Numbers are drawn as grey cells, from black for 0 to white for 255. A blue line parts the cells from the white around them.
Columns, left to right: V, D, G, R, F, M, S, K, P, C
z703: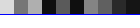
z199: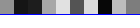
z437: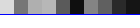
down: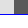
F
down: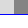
S
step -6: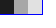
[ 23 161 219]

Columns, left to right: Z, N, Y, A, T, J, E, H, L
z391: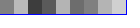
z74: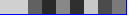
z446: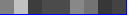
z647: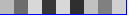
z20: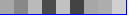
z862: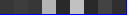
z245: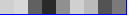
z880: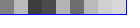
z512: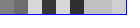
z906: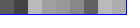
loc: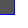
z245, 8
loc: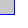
z74, 7
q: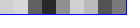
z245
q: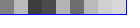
z880
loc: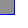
z245, 5
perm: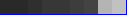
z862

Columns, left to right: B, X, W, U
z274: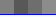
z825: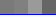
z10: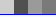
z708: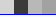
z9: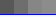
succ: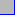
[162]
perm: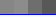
z9
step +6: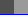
[ 86 160]
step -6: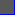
[82]
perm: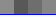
z9
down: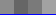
U
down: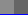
U

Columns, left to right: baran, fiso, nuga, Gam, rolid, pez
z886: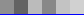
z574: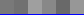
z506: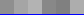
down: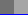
fiso
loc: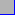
z506, 3
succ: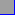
[136]
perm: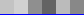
z886

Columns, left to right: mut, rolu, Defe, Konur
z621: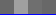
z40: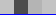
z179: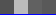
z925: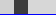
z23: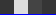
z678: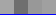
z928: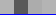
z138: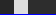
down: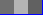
Defe
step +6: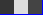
[ 59 227  74]
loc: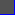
z179, 1
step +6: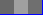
[110 166 117]
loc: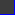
z925, 2

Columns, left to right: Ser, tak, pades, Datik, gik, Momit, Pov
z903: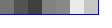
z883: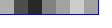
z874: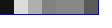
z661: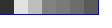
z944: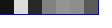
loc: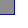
z944, 6
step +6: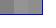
[135 154 148]

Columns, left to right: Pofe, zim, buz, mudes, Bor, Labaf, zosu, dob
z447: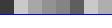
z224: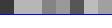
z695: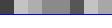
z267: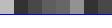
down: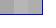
buz
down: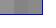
mudes
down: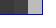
Pofe

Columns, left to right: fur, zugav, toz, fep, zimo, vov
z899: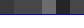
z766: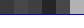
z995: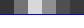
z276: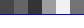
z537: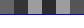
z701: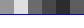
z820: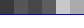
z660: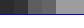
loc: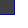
z766, 3
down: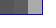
vov
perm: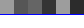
z537
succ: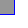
[223]
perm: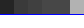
z766
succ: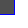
[58]

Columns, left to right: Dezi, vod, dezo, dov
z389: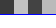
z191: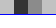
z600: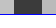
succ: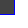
[186]
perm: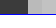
z600
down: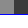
dezo
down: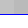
dov
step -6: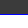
[53 53]
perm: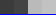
z389

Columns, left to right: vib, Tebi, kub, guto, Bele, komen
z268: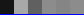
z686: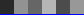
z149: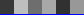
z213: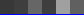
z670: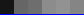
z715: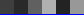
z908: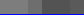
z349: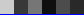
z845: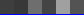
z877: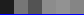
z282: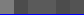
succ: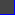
[160]
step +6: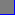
[131]
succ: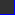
[152]

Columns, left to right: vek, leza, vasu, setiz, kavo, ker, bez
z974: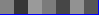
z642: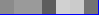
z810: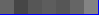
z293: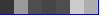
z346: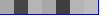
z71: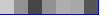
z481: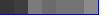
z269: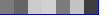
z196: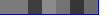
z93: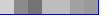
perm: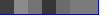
z196
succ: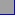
[154]
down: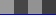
leza
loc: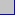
z269, 6

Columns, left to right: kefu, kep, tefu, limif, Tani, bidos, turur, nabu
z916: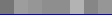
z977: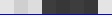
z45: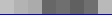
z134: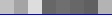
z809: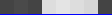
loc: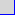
z809, 7
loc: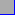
z45, 3
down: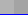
kep
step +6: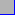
[185]

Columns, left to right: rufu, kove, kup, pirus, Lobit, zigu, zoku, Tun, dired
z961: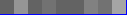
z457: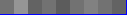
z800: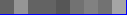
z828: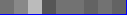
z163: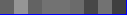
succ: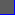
[114]
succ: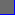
[71]

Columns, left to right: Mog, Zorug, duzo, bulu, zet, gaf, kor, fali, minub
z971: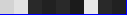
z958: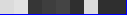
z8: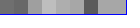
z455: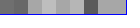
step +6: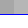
[173 188]
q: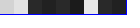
z971
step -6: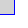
[205]
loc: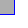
z8, 5
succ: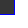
[62]
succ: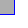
[167]

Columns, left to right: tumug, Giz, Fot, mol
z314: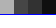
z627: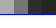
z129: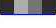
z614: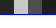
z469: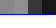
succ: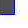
[29]
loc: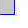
z614, 2
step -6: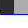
[ 38 166]
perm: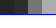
z627
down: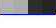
tumug

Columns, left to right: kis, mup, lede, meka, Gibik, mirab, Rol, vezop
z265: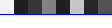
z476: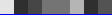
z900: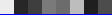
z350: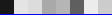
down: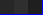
Rol
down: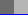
Gibik
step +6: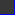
[61]
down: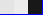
kis
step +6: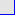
[234]
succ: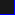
[228]

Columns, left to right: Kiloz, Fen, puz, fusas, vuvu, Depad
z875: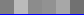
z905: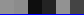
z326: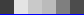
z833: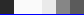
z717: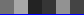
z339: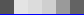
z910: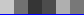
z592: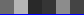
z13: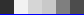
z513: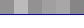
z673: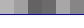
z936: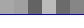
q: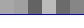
z936
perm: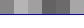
z673
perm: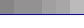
z513
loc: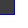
z326, 1
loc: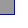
z339, 5
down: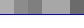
vuvu

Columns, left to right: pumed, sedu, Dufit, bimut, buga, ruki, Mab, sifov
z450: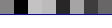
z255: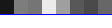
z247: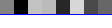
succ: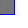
[235]
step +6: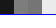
[ 29 131 123 241]

